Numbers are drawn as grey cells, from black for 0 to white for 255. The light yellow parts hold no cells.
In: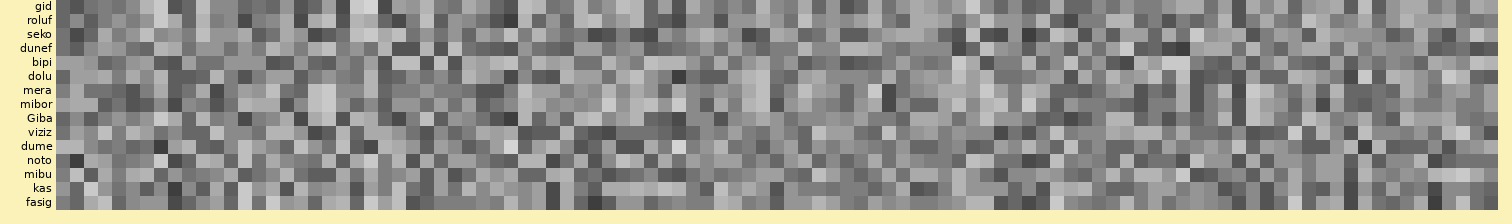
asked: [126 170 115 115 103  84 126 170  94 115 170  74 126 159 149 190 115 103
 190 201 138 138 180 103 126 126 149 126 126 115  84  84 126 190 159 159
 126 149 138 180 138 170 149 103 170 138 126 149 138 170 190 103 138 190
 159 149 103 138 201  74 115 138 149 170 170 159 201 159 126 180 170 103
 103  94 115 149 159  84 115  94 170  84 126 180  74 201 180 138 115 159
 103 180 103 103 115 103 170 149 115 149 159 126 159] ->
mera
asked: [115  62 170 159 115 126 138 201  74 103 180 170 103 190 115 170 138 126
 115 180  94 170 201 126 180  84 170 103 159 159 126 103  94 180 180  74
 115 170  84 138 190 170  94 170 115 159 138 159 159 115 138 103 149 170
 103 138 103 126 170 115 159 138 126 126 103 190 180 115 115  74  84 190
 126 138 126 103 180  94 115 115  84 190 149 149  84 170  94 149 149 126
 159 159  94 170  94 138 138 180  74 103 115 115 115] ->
noto
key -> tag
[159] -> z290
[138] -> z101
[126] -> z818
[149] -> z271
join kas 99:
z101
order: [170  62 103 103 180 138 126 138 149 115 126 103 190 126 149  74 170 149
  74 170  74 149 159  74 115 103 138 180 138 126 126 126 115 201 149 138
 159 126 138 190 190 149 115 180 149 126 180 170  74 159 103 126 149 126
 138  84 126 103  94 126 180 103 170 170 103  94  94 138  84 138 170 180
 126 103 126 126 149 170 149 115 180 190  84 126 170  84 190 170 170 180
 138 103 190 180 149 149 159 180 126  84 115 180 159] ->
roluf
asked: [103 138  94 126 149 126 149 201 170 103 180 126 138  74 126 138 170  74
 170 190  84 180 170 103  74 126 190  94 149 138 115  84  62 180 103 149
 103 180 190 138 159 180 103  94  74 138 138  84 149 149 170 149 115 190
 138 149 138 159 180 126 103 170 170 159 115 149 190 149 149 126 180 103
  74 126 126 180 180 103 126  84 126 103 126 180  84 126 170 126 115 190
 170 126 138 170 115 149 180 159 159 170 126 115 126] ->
roluf

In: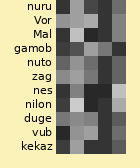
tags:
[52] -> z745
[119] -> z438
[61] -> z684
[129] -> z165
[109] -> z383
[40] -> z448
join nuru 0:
z745
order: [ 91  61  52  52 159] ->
kekaz
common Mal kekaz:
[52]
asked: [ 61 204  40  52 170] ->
nilon
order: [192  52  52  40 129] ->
Mal
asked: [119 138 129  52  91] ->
duge

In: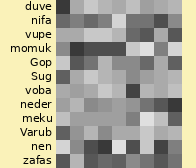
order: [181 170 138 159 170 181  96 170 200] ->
Sug
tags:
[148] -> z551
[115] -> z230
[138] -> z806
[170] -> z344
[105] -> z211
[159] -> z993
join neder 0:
z993
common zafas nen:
[138]
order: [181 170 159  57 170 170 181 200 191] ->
duve
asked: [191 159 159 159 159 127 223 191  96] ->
meku
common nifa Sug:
[138]
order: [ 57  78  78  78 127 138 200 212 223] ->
momuk

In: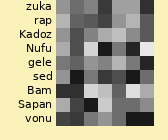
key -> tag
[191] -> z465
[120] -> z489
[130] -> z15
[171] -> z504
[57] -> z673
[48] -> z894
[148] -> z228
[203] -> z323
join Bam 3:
z465
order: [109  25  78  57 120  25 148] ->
sed

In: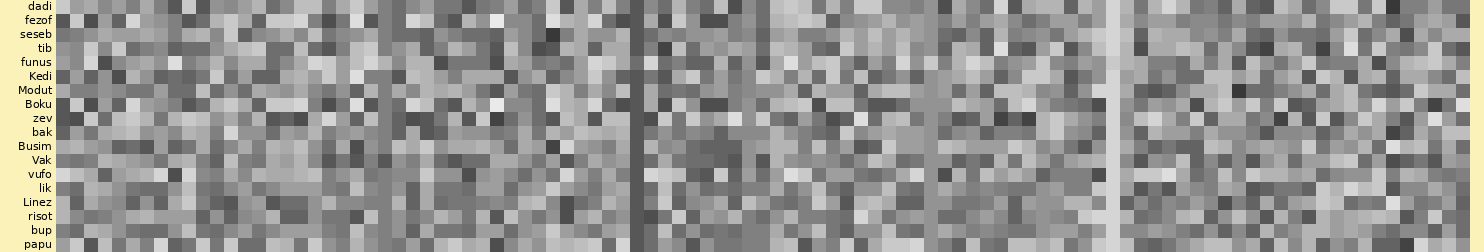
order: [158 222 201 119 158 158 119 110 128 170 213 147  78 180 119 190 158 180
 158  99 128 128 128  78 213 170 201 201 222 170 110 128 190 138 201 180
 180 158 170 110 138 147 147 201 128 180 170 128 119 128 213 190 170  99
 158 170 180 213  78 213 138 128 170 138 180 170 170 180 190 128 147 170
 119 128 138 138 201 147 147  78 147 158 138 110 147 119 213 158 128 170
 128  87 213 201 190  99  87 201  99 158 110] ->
vufo
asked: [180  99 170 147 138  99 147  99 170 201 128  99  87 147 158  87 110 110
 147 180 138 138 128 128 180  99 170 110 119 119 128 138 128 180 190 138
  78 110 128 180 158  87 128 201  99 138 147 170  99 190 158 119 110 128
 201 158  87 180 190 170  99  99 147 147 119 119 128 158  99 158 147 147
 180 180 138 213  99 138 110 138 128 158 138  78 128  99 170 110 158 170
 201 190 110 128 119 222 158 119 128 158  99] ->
Linez

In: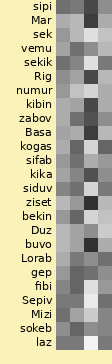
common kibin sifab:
[172]
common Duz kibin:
[163]
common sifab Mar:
[172]
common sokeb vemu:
[142]
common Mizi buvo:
[163]
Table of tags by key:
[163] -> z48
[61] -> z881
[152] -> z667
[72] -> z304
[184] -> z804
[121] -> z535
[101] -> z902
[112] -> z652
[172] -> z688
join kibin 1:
z48
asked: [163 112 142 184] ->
vemu

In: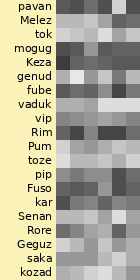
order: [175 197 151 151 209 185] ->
Geguz
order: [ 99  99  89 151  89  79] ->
mogug
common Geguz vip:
[151]

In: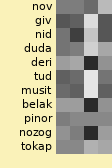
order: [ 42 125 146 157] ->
nozog
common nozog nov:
[125]

